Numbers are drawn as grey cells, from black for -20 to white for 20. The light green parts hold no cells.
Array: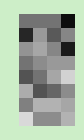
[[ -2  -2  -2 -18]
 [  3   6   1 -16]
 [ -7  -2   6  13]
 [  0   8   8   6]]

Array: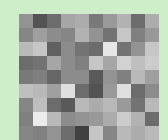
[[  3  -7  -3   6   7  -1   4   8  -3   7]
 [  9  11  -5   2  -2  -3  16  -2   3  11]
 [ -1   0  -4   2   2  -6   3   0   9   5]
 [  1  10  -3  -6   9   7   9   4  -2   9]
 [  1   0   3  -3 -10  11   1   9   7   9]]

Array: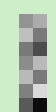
[[  3   7]
 [ -1  -8]
 [  9  -1]
 [ -6 -18]]

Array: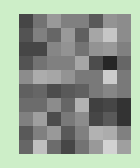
[[ -9  -2   4   0   0  -6   3   2]
 [ -9  -9   1   3  -2   3   4   0]
 [  2   7   6   3  -1  -1  12  -1]
 [ -3  -3   2  -4   8 -10  -9 -12]
 [ -6   0   4  -6   0   8   7   0]]

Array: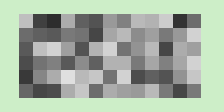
[[ 10 -10 -13   7  -5  -7   4   0   9   8  12 -12  -3]
 [ -6  10  13   5  -7   8  13  -2   3   9  -9   7   5]
 [-11   1   7  15   9  11  -2  13  -8  -5  -7   3  11]]

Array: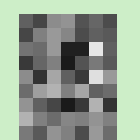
[[ -5  -9   2   3  -7  -4  -8]
 [ -2  -3   4 -15 -15  16  -5]
 [  2 -12   6  -5 -11  15   4]
 [  3  -5  -9 -16 -11   8 -12]
 [ -1  -6   3   0  -8   4  -3]]

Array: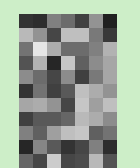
[[-12 -13   0  -3 -10   3 -15]
 [ -2  16   7  -3  -3   0   8]
 [  2  -3  -9   2 -10  -1   6]
 [  6   7   3  -9  11   5  10]
 [  0  -5   5  10  11  -5  -2]
 [ -4  -9  12  -9  -8   9  -7]]
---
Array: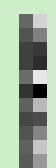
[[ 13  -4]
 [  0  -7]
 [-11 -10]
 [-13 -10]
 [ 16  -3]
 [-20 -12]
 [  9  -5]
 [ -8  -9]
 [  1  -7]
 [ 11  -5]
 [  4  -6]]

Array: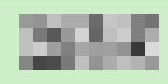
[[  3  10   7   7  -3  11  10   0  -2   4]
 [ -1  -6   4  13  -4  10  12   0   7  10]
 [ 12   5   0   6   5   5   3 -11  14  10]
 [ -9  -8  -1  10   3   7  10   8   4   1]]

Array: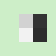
[[-12  13]
 [-13  18]]

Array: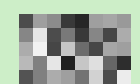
[[  5   2 -11 -14   5   6   4  -8]
 [ 16  -8  -1 -11   1  -9   7   1]
 [ 18  -9  11  -3  -9   6   5   7]
 [  0  16 -15  11  15  -4 -13   9]
 [  0   7   5  -2  13  -8  17  -7]]

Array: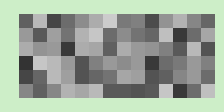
[[  9  -9  -3   2   7  12  -1   0  -8   3   8   1  -4  -5]
 [ -6   5  -2   8  11  -3   2  -2  -4  10 -11  -3   6   4]
 [  3   4 -11   7   6  -5   7   4   3   0  -6   9  -7   7]
 [ 11   9   4  -7   0   4   2   4 -11  -3  -1   4   0 -12]
 [ -4   9   5  -7  -4  -2   6   5  -7  -5   1   4  -3  -9]
 [ -5   1   8   6   9  -6  -6  -7  -6  11 -11  -3  10   1]]

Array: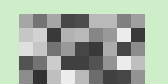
[[ -2   6  -9  -8   9   9   0   5   6]
 [ 13 -11   8   9   1   4  17 -11  11]
 [ 11  -2   4  -9 -11   7  -9   2  15]
 [ -2  12 -10 -10  -7   3  17  10  -7]
 [-12  10  17   9  -3 -10  -9   3   2]]

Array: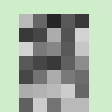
[[ -4 -14  -6 -11   9]
 [ -9   7  -7  13 -11]
 [ -1   1  -6  11  13]
 [ -9 -11  -5   2  -6]
 [ -2   7  -1  -3  -9]
 [  8   9  12  -4   7]
 [ 12  -2   9   9  -5]]

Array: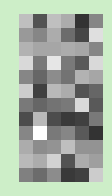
[[ -7  10   7 -12   1  10]
 [  1   7  -3  -9  15   4]
 [  6   6   7   6   1   8]
 [ -1  16  -1  -6  14  14]
 [ -4   2  -2   8   6   1]
 [-10   9   7  -7  -4  12]
 [ -4  -2  -1  14  -6  -1]
 [  9  -8 -11 -10  -1  -8]
 [ 20  -1   1  -6 -12   1]
 [  2   3  10   3   3   7]
 [  7  13  -7   7   5   9]
 [ -3   2 -11 -10  12   0]]
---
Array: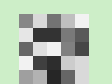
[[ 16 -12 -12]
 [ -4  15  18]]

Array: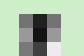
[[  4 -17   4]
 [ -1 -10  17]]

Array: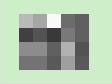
[[-10  -7 -11]
 [  2   2  -5]]

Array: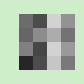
[[-4  2  7]
 [ 0 -9 13]]

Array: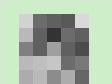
[[  9  -5 -12]
 [  0  -5   5]]

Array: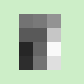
[[ -6  -6  11]
 [-14  -4  19]]

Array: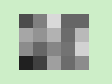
[[ 6  3  8]
 [ 2 -4  1]]
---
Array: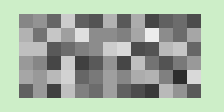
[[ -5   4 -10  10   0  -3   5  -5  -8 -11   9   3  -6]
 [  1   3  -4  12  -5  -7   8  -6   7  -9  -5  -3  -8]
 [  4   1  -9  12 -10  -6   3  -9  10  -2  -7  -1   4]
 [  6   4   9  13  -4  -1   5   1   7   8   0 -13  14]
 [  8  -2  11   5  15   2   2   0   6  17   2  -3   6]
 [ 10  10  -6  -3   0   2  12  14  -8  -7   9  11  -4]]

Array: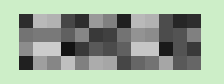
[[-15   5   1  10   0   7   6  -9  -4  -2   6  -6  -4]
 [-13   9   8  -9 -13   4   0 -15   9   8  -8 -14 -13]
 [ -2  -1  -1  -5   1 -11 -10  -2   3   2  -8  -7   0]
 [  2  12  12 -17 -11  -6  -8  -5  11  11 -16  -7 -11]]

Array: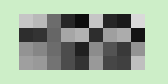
[[-13 -12  -4   6   8 -13   5   7 -17]
 [  3   1  -3  -8 -15   2  -7 -11   3]
 [  5   4  -2  -8 -12   4  -9 -10  10]
 [ 11   9  -3 -14 -18  11 -14 -16  14]]

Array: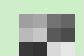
[[-11 -12  14  16]
 [  5   6  -2  -4]
 [  9  11  -6  -8]]

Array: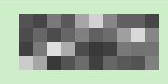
[[-10  -1  15   7  -8 -11 -10  -1  -2  -2]
 [ -8  -4  -8  -4   0  -5  -3   5  14   1]
 [ -7  -9  -1  -6   6  13   1  -5  -5  -9]
 [ 12   6 -11  -7  -3 -10  -4  -6  -7   0]]

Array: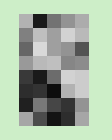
[[-15  -1  -9 -12   3]
 [-13 -12 -18   8  12]
 [-11 -16  -3  13  12]
 [ -4  14   5   3  -7]
 [  0  10   5  13   9]
 [  4   9  10   1   2]
 [  6  -8 -17 -13   6]
 [  8 -16  -2   3   7]]
